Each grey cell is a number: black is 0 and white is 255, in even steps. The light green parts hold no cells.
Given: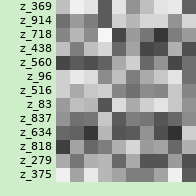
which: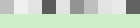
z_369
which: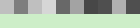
z_438
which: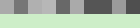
z_279
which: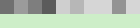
z_914
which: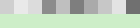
z_96

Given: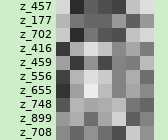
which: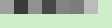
z_459
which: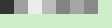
z_655

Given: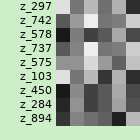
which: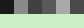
z_450
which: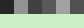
z_284
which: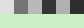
z_103
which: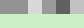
z_575

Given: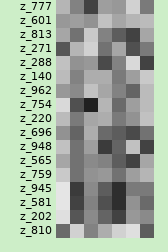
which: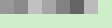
z_962
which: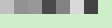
z_288
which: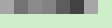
z_565
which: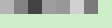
z_777
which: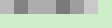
z_140
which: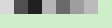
z_754

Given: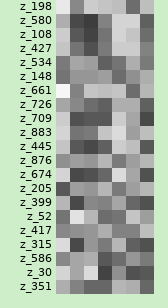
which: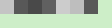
z_445
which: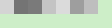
z_883

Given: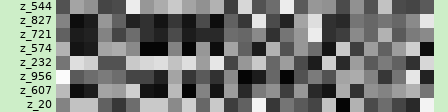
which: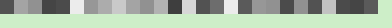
z_544
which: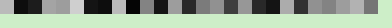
z_607

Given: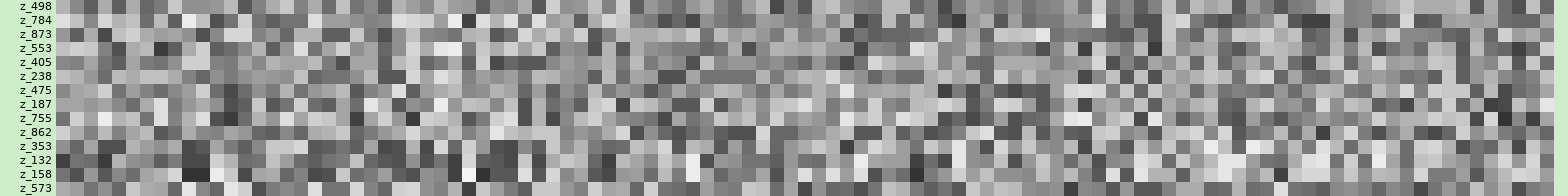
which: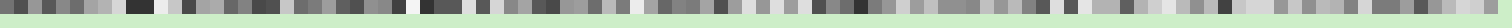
z_158
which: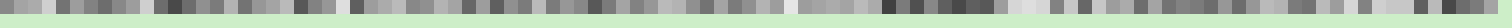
z_475
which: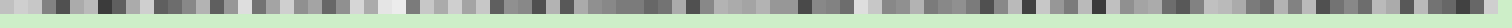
z_553
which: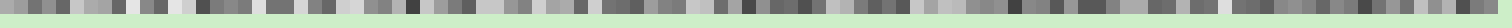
z_573
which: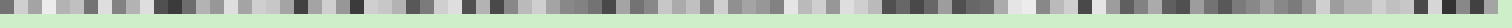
z_755
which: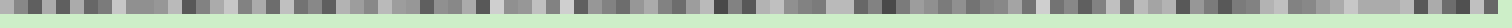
z_498

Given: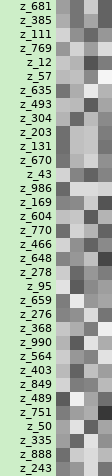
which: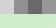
z_111
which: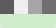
z_489
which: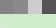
z_169
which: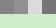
z_276

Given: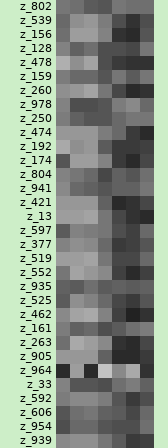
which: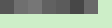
z_606
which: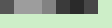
z_174

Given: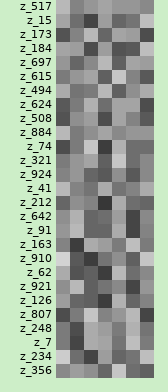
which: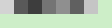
z_910
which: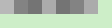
z_41
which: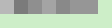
z_884
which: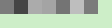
z_7

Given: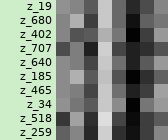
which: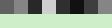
z_259
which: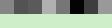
z_402
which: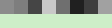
z_465
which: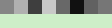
z_680
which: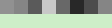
z_19
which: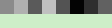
z_185

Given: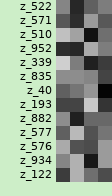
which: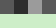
z_571
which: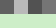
z_577

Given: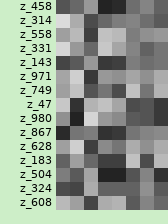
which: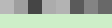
z_608
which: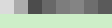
z_314

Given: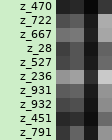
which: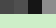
z_932
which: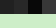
z_470
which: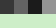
z_791
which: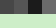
z_527

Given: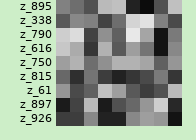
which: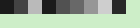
z_897
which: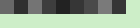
z_815
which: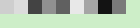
z_790

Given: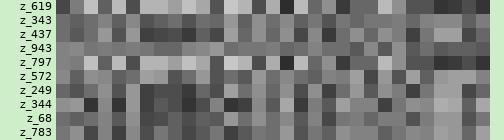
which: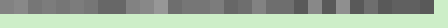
z_943
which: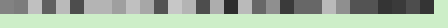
z_797
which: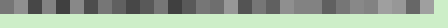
z_783
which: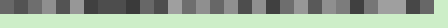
z_249

